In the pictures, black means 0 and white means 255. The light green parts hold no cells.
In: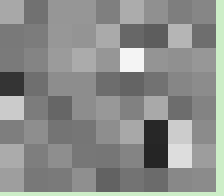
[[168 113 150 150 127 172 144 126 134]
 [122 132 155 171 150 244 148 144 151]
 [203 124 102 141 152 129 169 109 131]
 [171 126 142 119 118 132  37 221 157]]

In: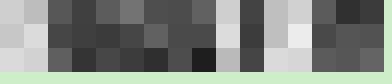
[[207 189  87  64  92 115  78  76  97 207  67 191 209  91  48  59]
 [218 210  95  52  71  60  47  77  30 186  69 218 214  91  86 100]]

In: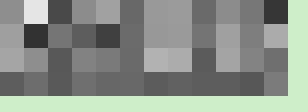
[[142 229  73 140 161 104 153 155 106 140 119  54]
 [165 142  88 130 122 106 178 172  91 164 131 111]]

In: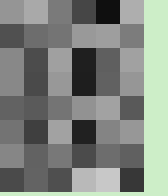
[[149 169 122  70  15 174]
 [136  76 160  31  95 161]
 [ 98  90 116 146 162  89]
 [134  98 120  75 109  96]]

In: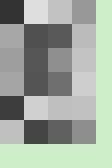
[[ 51 222 194 152]
 [158  86 143 195]
 [ 61 208 191 193]]

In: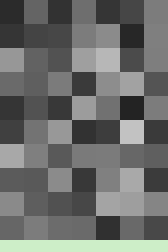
[[ 43 100  50 110  53  70 124]
 [151  98  82 159 183  75 126]
 [ 53  82  56 156 113  35 124]
 [168 127  89 122 123 103  95]
 [138  94  81  71 164 158 133]]
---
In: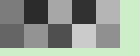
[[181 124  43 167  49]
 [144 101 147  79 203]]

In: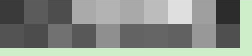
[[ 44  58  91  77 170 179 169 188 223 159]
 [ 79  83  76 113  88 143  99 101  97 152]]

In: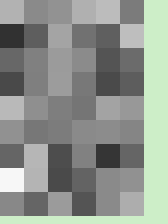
[[123 178 138 146 176 188]
 [190  49  94 164 113  95]
 [107 103 128 155 139  84]
 [ 93  73 127 156 120  74]
 [152 185 143 126 117 163]
 [133 145 119 124 138 140]
 [101 101 182  77 129  53]
 [145 247 180  74  99 138]
 [173 136 101 155  84 138]]

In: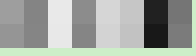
[[117 158 132 233 140 214 198  33]
 [123 149 133 232 133 211 194  24]]

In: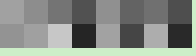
[[ 78 161 141 116  81 144  99 112]
 [ 41 147 160 199  37 162  69 173]]

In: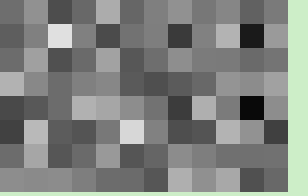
[[122 110 145  77 104 172 102 127 145 119 134  97]
 [154  94 128 224 128  75 114 126  58 129 179  26]
 [116 108 160  80 106 162  87 110 142 123 122 106]
 [161 178 136 108 128 135  90  79  91 104 148 140]
 [141  73  88 108 177 166 141 114  60 175 123   9]
 [ 64  65 185  92  84 120 215 129  78  84 179 146]
 [113 108 166  86 106 153  85 101 140 126 112 112]
 [104 141 138 140 126 108 107  86 175 144 168  80]]

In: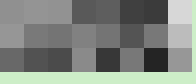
[[215 144 148 146  89  94  64  59]
 [188 150 121 116 129 116  84 120]
 [151 104  82  75 138  55 120  36]]

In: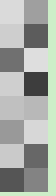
[[159 218]
 [ 92 206]
 [222 112]
 [ 61 207]
 [184 192]
 [215 153]
 [103 202]
 [131  85]]

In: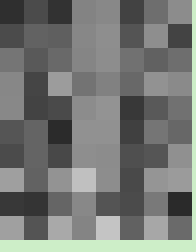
[[140  47  75  50 131 136  66 110]
 [ 67  75  98  95 135 142  84 142]
 [110 117  89 105 133 141 113  97]
 [138 135  69 156 115 129 104 146]
 [113 136  67  74 140 147  56  89]
 [103  85 100  43 145 145  64 117]
 [144  75 100  72 142 140  79  85]
 [155 159  98 147 192 141  73 149]
 [ 42  56  52 101 136  84  75 121]
 [106 160  84 169 132 196  97 167]]
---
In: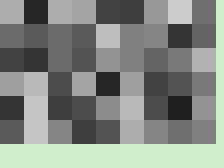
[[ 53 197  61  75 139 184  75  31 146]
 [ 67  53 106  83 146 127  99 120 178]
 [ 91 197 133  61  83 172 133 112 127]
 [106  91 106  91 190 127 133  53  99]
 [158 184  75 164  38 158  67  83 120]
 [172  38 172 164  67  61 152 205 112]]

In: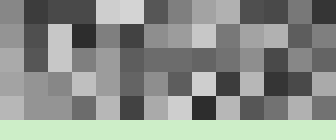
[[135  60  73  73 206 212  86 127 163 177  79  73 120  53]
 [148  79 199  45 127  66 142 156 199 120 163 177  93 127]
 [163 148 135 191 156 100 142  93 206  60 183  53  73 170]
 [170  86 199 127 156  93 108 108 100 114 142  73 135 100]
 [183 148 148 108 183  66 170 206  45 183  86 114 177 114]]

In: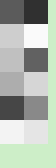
[[ 70 137]
 [ 91  48]
 [173 214]
 [192  97]
 [206 250]
 [243 229]]

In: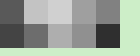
[[ 68 109 174 144  47]
 [ 89 195 208 159 129]]

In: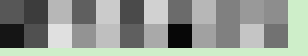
[[ 21  80 224 147 191  95 169   7 161 128 197 114]
 [ 87  60 183  95 203  74 209 107 183 128 153 141]]

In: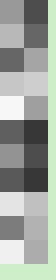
[[ 89  55]
 [ 95  55]
 [102 165]
 [124 178]
 [147  77]
 [153  77]
 [184 102]
 [198 206]
 [228 192]
 [240 172]
 [247 159]]
